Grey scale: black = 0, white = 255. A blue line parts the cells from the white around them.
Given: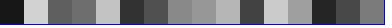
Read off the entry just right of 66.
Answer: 203
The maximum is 210
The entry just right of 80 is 137

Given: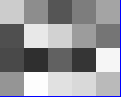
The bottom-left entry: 149
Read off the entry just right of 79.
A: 232
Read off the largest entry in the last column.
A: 246
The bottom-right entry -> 186
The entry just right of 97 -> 53
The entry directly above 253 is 47

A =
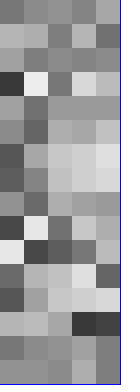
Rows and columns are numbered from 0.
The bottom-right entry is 125
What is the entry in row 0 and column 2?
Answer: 146
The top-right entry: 167
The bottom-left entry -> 146
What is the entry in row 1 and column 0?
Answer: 181
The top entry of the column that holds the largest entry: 139
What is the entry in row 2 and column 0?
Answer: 160
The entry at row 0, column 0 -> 119
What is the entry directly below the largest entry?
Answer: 113
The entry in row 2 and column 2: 139
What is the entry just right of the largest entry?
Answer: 119
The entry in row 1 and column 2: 125
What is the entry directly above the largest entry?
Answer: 125
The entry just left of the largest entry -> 57

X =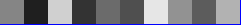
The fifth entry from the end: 79
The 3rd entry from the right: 146
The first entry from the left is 133

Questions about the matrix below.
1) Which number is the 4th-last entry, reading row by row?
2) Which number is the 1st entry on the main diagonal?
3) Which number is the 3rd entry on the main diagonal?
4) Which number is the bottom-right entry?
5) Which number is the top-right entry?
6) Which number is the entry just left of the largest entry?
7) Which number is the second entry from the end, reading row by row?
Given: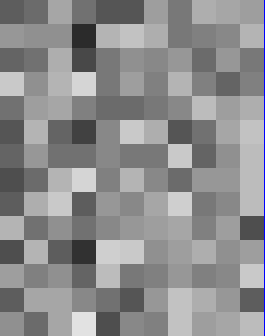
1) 194
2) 93
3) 174
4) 188
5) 158
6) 166
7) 166

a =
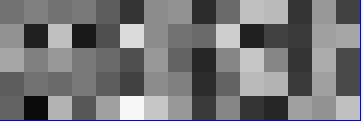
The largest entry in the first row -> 192
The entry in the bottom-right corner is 192
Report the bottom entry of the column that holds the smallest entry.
11
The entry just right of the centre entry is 38
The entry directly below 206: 134
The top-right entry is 65
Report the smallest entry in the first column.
93
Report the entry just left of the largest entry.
160
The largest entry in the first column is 166
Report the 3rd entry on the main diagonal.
152
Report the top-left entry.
114
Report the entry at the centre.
99
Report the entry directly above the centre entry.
114
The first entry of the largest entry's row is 99
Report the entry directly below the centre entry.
128
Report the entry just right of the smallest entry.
179
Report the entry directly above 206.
106
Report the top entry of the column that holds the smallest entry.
128
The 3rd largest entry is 206
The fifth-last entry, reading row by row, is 52
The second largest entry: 219
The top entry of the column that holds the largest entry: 52
